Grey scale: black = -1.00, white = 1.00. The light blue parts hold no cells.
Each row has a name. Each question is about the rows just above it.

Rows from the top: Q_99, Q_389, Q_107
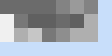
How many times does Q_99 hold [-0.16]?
4
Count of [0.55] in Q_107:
1
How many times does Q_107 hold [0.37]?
3
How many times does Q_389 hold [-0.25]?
3

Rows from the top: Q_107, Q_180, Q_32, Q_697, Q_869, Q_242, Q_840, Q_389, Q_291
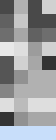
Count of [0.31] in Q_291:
2
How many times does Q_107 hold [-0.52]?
0
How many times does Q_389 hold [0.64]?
0
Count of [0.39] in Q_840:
3
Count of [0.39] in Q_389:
0
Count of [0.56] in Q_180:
1

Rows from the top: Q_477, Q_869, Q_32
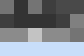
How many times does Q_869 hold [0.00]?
1
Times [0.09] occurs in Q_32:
4
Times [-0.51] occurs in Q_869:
2
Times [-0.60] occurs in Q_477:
1
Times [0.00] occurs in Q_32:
0
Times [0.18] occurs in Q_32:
0
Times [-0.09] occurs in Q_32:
1

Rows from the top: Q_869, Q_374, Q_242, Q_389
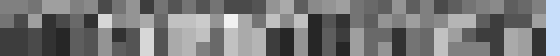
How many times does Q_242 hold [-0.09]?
1
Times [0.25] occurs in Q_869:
3
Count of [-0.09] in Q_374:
3
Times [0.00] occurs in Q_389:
4

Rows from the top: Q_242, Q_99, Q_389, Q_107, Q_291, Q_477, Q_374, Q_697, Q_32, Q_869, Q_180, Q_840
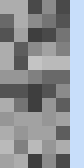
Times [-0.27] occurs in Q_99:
0
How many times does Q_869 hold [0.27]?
2
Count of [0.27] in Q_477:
0
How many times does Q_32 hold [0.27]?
3
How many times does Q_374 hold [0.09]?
1
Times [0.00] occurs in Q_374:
0
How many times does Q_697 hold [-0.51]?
1

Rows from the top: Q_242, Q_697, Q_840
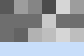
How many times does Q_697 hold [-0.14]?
5
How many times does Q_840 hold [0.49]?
2
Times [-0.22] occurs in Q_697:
0

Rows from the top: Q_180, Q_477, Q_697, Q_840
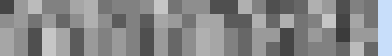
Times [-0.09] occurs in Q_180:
3
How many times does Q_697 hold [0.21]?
8

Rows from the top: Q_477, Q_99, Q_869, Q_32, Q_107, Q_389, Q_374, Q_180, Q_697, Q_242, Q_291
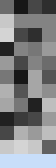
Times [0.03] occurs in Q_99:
3
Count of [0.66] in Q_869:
1

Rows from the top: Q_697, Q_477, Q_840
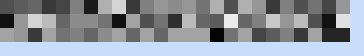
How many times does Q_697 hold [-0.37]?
3
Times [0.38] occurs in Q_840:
0
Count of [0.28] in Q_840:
9
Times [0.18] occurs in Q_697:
4
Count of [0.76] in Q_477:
1
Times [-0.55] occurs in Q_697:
3
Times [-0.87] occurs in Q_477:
3

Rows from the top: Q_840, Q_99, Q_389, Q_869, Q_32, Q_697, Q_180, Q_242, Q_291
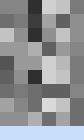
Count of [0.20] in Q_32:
2
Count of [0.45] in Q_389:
0
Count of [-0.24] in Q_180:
2
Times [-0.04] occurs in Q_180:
1
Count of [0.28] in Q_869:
0
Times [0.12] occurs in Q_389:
3

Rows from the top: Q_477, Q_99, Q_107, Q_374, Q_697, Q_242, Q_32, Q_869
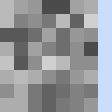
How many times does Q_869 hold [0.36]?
2
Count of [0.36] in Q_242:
3
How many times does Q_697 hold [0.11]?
3
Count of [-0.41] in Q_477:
2
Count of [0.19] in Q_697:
0

